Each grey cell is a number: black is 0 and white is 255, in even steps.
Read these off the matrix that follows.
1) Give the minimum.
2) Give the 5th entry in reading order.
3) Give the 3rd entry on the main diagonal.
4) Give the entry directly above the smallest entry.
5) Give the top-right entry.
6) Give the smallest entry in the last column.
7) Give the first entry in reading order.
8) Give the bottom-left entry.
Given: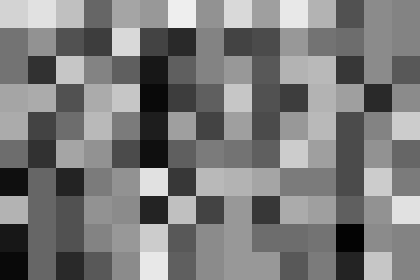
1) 3
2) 165
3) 198
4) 95
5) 131
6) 88
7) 211
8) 9

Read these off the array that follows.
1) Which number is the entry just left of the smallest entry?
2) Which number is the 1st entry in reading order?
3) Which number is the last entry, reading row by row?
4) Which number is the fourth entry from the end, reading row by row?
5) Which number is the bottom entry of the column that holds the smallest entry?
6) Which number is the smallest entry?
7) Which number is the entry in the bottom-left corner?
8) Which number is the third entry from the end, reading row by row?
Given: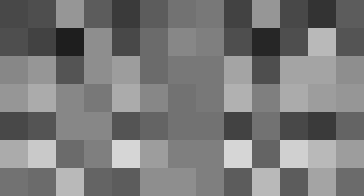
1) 66
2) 72
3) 107
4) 185
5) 185
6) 30
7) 114
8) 92

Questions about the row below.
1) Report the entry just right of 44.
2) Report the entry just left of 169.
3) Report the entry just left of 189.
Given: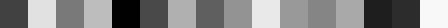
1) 248
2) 133
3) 121

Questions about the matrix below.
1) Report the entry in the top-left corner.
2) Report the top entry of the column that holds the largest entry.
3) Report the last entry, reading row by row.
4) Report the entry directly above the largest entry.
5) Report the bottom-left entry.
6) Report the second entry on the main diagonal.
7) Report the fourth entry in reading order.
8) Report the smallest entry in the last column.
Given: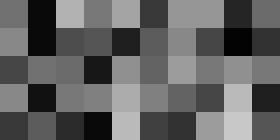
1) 113
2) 37
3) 85
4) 186
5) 57
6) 9
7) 120
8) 31

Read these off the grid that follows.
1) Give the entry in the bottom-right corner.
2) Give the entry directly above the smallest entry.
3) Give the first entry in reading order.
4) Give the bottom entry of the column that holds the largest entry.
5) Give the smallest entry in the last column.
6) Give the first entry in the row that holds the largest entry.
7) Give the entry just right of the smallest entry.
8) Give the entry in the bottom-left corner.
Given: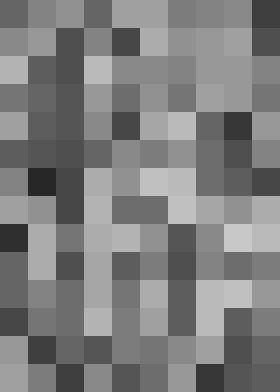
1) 93
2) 85
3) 101
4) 85
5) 63
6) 47
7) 71
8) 160

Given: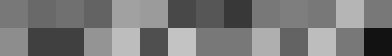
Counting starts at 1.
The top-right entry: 120
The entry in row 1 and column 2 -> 105
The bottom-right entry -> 18
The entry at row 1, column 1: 120
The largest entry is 195
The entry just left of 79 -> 189
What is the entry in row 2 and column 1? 141
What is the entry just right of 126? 120
